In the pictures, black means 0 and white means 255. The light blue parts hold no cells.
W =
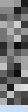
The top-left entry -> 164
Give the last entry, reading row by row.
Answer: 58
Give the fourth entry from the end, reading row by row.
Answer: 177
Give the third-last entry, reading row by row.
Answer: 58
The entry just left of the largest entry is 208
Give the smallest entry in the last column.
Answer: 28
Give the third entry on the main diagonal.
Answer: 88
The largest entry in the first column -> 193
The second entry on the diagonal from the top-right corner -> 28
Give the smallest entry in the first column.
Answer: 42
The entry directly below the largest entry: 72
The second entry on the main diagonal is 133
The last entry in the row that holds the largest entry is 222

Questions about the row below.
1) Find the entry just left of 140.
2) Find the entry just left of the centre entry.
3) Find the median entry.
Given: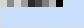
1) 214
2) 156
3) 140

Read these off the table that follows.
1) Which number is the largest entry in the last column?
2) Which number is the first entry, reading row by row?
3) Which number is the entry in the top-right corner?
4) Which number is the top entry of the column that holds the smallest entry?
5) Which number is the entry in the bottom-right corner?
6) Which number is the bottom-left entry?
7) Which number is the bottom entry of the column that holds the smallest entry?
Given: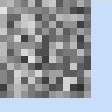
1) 185
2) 172
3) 133
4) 172
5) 160
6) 105
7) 105

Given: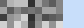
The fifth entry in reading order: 48
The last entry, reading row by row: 220
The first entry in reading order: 105
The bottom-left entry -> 208
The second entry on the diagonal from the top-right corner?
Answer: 163
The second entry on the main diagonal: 92
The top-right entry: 134
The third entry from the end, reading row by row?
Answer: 208

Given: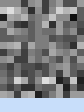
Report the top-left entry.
140
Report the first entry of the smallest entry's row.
32
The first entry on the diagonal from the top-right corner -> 155
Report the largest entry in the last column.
181
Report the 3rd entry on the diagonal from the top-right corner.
140
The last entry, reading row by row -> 155
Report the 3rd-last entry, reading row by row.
63
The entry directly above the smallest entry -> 196
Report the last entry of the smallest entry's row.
94
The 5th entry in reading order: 140
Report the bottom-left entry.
167
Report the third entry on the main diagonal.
155
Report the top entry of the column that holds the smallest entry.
79
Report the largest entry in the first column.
196
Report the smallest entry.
16
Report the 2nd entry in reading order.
140
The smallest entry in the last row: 32
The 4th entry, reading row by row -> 63

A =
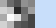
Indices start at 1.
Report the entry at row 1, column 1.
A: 170
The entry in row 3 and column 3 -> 224
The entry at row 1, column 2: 107
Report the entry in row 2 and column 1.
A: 210
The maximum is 251
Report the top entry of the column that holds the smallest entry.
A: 81
